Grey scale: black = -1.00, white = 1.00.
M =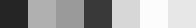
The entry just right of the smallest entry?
0.38
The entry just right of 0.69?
0.98
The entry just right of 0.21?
-0.55

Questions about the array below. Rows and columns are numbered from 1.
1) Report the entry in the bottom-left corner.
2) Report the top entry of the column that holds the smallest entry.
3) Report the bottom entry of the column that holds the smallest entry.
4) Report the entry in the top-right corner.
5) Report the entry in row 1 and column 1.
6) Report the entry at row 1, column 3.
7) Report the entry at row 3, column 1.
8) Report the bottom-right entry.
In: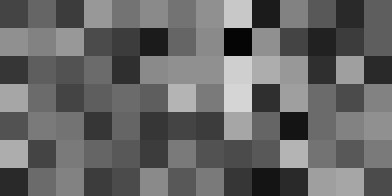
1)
-0.68
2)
0.57
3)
-0.58
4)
-0.26
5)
-0.47
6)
-0.53
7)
-0.58
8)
-0.41

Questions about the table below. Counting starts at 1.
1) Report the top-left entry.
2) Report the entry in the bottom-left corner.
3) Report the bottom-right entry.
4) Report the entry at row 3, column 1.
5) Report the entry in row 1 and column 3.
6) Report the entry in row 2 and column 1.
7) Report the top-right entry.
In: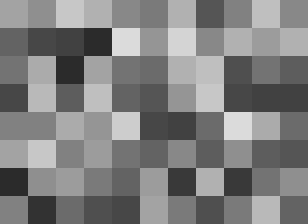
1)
0.28
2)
0.01
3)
-0.22
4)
-0.10
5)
0.56
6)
-0.22
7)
0.07

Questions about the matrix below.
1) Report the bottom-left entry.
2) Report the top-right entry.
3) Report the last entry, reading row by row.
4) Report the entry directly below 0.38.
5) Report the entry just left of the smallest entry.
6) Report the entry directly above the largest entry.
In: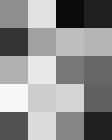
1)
-0.36
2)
-0.75
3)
-0.75
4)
0.94
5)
0.77
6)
0.38

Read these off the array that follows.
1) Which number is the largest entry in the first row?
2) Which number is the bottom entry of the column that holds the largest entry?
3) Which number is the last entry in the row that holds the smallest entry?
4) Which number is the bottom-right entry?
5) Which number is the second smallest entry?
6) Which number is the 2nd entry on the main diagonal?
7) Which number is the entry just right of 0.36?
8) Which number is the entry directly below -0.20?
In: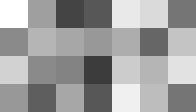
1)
1.00
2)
0.19
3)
0.77
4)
-0.08
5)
-0.47
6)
0.42
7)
-0.20
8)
0.42

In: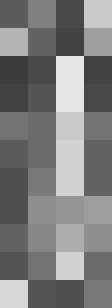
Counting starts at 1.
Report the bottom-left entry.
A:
0.69
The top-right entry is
0.58
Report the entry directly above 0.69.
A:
-0.33
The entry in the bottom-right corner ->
-0.05
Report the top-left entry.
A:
-0.28
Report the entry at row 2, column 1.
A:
0.41
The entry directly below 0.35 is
0.64
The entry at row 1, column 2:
0.00
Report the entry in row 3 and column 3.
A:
0.80
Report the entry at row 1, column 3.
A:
-0.43
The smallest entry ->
-0.53
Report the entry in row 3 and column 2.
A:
-0.43

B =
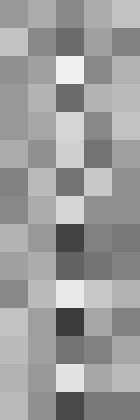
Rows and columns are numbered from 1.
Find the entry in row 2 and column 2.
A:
0.07
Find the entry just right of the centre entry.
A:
0.13
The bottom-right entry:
-0.05
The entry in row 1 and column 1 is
0.19
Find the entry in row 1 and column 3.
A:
0.07
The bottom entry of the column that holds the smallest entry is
-0.43
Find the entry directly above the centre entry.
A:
-0.10
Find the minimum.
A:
-0.54
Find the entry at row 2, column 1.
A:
0.52
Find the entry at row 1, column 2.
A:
0.35
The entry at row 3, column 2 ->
0.25
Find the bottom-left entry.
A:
0.46
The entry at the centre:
0.67
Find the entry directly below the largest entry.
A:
-0.16
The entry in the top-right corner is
0.52
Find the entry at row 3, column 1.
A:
0.13
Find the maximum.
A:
0.88
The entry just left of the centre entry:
0.35
